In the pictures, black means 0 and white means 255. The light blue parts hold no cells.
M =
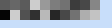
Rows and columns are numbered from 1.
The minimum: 5
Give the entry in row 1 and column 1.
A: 91
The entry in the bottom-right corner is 195
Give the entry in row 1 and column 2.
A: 103
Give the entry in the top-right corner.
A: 134
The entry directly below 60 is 114

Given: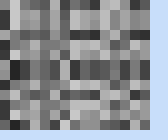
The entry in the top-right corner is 89
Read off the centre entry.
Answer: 57
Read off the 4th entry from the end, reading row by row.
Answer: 89
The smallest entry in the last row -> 37
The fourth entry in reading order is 101
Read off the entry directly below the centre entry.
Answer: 57
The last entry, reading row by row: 101
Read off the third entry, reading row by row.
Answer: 122
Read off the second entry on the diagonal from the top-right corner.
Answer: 134
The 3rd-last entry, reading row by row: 67
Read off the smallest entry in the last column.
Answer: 48
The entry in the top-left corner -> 134
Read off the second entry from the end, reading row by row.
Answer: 176
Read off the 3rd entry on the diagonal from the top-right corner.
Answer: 164
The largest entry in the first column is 164
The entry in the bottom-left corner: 101
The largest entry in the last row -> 200
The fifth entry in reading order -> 89
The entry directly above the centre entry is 188

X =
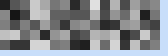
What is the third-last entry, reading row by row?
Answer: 192
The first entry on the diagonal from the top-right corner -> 136
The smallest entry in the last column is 65
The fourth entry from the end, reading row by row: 53
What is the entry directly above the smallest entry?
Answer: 86
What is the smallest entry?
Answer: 21
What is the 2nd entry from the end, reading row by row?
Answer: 97
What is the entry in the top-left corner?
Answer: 31
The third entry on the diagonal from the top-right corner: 159
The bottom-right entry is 127
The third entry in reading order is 107
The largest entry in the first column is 192
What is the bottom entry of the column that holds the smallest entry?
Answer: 53
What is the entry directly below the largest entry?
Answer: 180
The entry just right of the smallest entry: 65
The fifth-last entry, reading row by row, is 212
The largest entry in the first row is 224

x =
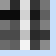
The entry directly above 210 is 222
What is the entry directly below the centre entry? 192
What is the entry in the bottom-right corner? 138
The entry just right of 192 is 41
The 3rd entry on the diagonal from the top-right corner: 232
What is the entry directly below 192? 243
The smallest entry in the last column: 52

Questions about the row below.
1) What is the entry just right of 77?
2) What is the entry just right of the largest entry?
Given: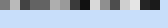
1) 207
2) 37

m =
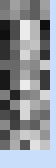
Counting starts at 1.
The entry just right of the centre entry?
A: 126
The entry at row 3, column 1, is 24
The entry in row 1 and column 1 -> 114
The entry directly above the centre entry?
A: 148
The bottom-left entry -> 105
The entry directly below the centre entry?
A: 235
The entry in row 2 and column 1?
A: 126
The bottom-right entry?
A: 194
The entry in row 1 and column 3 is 137
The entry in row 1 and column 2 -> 160
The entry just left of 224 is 85
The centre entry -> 172
